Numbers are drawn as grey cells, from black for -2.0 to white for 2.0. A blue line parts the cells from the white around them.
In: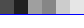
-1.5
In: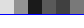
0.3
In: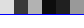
-1.1
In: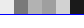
-0.1
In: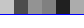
-0.8
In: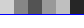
0.1
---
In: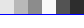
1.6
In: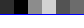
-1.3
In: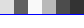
1.5
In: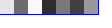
1.6
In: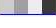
1.2
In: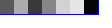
-0.6
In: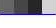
-0.4
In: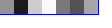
0.3
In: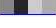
0.1
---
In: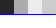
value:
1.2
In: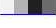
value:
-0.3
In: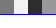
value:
0.4
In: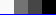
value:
-2.0
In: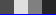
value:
-1.4
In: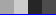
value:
-0.8
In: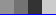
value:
1.2
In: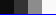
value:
1.9
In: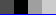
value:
1.2
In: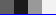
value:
1.8
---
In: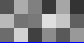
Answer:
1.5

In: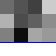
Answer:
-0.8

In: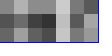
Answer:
1.0

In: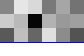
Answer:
0.8

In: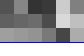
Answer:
-0.8

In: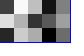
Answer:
-1.2

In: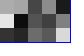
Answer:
-0.7

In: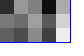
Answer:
0.5
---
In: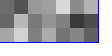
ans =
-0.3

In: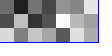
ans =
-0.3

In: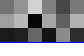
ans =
-0.2

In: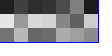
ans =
-1.5

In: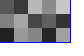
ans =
-0.6

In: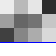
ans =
1.7

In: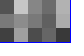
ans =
-0.7
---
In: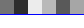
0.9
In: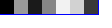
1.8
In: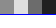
1.5
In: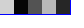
-0.7
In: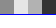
1.6
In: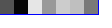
1.2
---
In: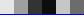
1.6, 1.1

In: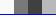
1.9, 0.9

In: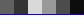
1.4, 0.4

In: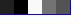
1.9, -0.2

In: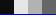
1.6, 0.8

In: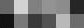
1.3, 0.9

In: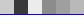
1.7, 1.2
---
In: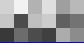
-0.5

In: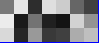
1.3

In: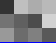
-0.8

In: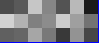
0.5

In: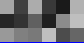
0.2

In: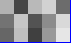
0.2

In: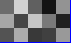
-0.1
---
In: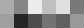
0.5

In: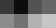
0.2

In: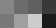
-0.1

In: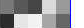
-1.3

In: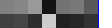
-1.0

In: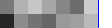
-1.4

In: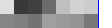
0.1

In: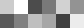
-0.6
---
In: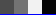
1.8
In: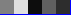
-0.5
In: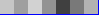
-0.1
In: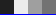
0.5
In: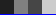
-0.9
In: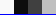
-1.0
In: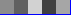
-1.0
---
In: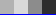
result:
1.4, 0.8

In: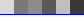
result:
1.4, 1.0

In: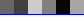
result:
1.2, 0.6

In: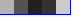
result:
1.2, 0.8

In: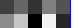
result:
1.8, 1.1

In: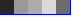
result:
1.4, 0.7

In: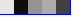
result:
1.6, 0.7

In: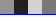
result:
1.3, 0.3
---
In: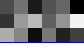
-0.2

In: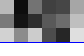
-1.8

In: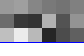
0.5

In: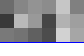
0.1

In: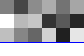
-0.9

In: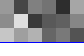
-0.9

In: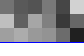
-0.6

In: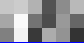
1.2
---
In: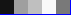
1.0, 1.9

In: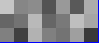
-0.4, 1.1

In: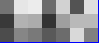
-1.2, 1.7

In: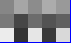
-0.3, 1.7

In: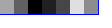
-1.5, 1.5

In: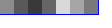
-0.4, 1.4

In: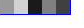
-1.6, 1.3

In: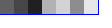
0.8, 1.6

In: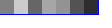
0.6, 1.2
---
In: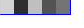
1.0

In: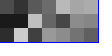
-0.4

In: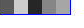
-1.4

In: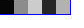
1.2

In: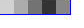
-0.2

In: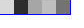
0.6

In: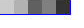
-0.5
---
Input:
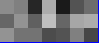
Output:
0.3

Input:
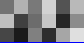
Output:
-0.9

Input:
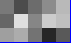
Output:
0.5

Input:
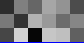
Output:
-0.9

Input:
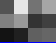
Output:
-1.7

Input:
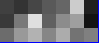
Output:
-0.3

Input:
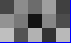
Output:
1.0
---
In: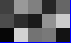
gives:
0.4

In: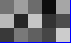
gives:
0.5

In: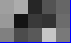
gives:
0.7

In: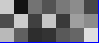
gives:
-1.7

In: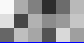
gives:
0.7

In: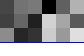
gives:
-0.2
